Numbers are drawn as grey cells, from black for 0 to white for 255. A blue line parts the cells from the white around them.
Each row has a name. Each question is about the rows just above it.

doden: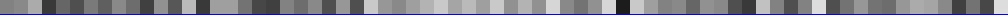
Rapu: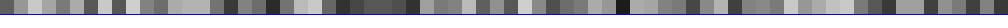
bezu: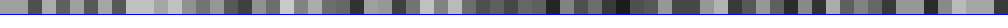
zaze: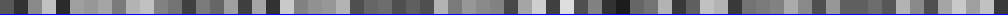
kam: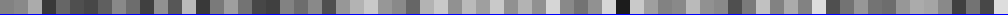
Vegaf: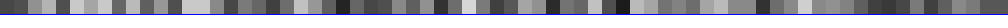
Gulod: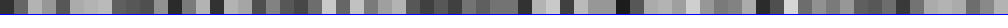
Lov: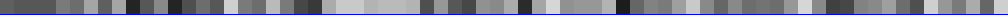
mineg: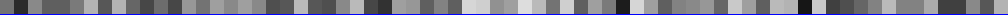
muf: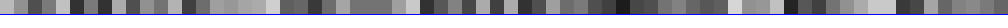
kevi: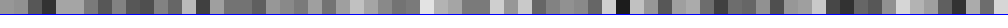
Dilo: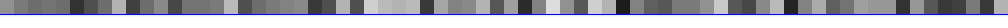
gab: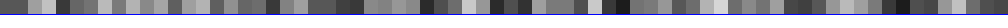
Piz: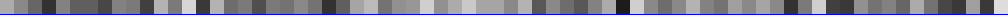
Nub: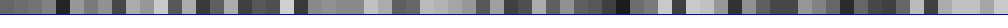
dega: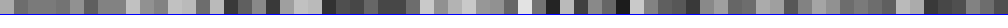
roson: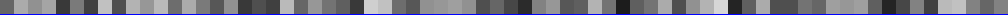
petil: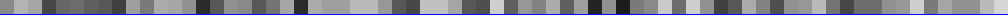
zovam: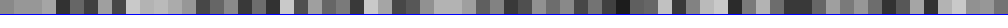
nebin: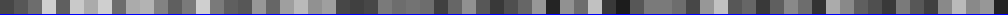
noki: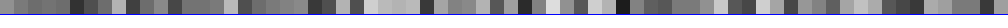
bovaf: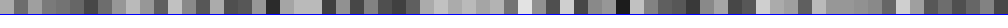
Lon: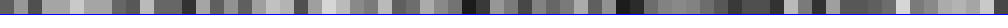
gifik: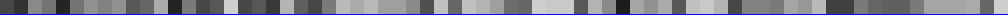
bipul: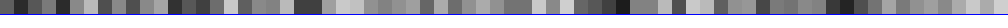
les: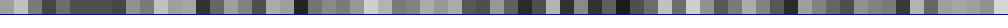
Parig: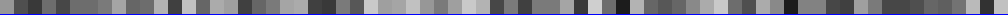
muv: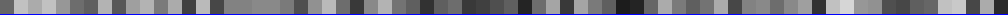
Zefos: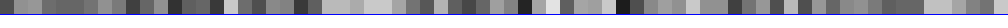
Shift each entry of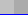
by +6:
[199 177]
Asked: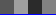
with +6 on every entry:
[ 93 165  49 136]

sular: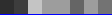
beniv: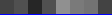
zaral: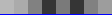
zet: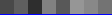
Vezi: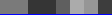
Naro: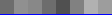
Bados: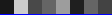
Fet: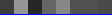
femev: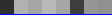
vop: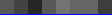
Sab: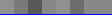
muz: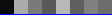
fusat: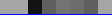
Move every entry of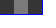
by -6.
[ 47 116  47]
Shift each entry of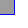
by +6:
[163]
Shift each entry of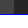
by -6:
[61 32]
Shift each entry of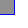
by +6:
[150]
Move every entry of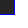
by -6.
[32]

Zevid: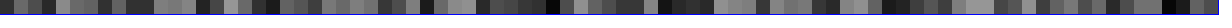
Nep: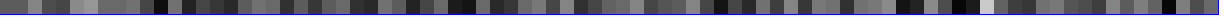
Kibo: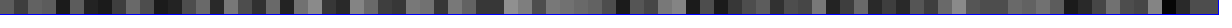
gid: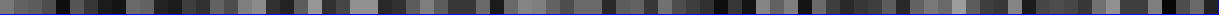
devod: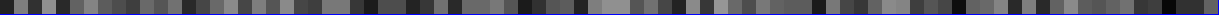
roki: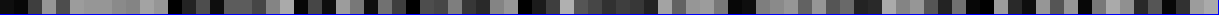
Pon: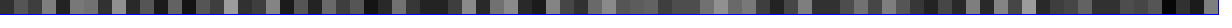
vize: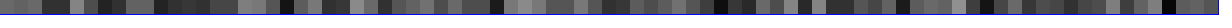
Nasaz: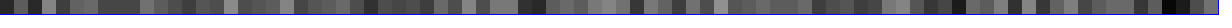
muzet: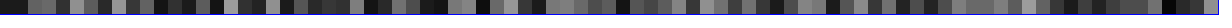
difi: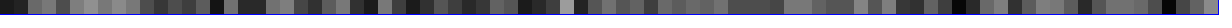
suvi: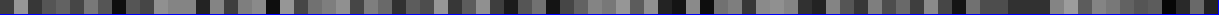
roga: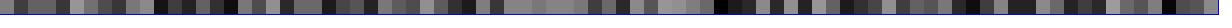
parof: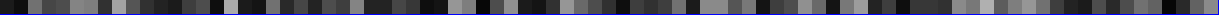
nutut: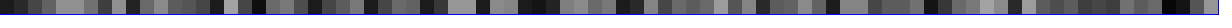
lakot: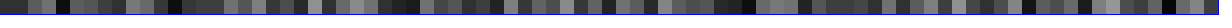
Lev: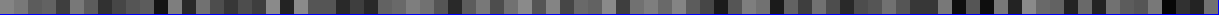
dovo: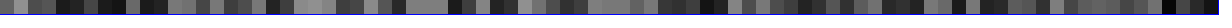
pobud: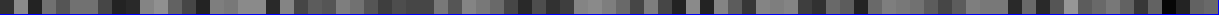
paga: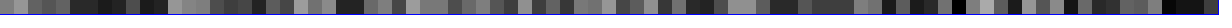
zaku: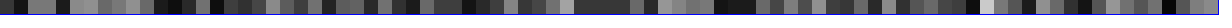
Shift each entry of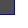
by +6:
[83]
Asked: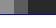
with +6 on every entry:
[150  98  47  47]
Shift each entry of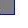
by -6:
[120]
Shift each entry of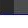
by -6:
[35 71]
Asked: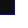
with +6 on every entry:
[20]
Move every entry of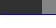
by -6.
[ 43  43  43 126]
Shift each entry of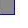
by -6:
[132]

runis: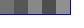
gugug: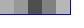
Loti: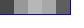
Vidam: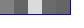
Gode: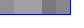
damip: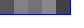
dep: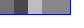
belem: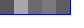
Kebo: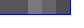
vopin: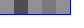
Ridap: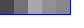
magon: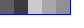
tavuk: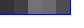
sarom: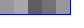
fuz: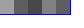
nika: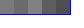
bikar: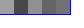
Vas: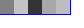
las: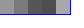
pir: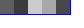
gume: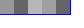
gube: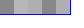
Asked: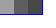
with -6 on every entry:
[154  88  66]
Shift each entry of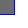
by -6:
[101]
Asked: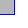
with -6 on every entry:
[177]
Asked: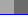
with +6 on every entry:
[174 113]
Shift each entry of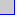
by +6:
[209]

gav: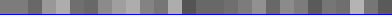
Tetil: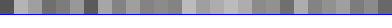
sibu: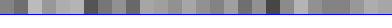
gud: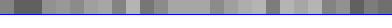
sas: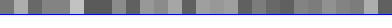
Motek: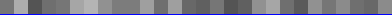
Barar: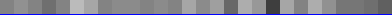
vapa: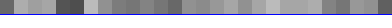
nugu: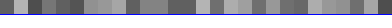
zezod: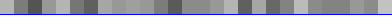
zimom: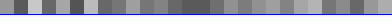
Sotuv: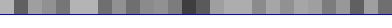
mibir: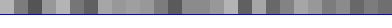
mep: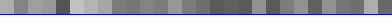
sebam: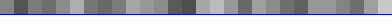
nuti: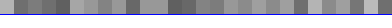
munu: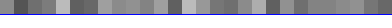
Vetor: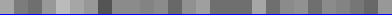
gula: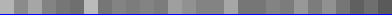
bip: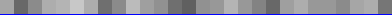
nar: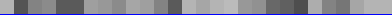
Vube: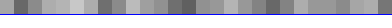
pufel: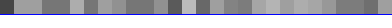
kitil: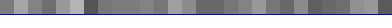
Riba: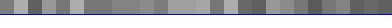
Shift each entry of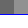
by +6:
[110 151]
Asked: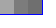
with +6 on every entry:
[172 130 117]
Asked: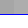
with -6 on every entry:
[160 167]
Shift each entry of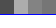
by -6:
[ 72 167 125 112]
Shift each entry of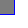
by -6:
[118]
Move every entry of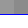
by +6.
[158 145]

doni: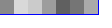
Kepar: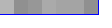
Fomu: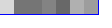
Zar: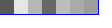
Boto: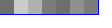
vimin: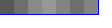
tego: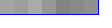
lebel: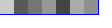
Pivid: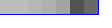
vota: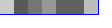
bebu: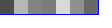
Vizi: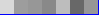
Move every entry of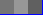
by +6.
[123 157 102]
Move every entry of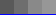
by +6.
[ 95 116 143 157]
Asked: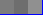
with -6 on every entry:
[118 104 138]
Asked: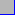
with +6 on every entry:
[188]
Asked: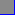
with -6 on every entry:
[131]
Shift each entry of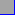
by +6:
[170]

